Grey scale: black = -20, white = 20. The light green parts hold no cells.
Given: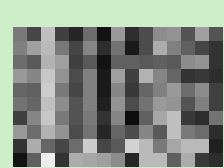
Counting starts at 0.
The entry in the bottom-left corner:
-17
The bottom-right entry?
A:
-13
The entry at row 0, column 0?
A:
-1
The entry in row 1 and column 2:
9
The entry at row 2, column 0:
-3
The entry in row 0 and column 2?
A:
10
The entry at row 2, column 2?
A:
8
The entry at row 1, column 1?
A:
5
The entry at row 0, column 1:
-9
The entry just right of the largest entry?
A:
-12
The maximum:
17
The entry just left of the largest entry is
-5
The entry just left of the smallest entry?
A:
1
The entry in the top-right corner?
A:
-7
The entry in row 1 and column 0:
0
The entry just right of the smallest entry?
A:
-5

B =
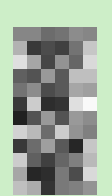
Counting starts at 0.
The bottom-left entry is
10
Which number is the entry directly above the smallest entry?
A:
-11
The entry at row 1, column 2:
-8
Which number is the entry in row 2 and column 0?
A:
15
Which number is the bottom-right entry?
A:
3
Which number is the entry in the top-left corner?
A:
1
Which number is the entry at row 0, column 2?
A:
-3
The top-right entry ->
1
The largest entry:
19
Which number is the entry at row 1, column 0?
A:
8
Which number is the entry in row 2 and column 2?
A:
-9
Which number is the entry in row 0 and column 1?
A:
1
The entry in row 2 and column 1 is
6
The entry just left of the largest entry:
15

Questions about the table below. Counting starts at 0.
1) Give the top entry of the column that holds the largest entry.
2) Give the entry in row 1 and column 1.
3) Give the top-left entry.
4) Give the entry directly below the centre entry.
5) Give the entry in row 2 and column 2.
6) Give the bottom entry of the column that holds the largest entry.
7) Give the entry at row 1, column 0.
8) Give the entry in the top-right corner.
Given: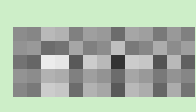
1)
9
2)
4
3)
2
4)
3
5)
17
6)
12
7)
3
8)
0

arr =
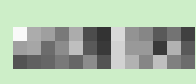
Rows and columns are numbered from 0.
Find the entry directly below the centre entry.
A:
-7
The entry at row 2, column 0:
-7
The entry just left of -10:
-2
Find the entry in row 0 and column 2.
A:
5
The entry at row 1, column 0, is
5
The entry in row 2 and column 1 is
-5
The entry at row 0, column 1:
7
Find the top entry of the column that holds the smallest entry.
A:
-12
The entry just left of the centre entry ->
-6
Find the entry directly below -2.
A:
8
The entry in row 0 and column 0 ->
19
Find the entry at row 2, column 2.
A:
-4

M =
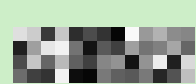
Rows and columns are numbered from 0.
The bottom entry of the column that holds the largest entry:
-6
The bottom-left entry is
-3
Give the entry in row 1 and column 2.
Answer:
16
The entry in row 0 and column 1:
12
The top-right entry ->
1
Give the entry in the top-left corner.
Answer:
15
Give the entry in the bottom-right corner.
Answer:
10
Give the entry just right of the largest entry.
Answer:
4
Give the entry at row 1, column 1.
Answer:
5
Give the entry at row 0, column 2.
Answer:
-11
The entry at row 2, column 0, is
-8
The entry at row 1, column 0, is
-15
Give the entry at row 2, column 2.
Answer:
-4
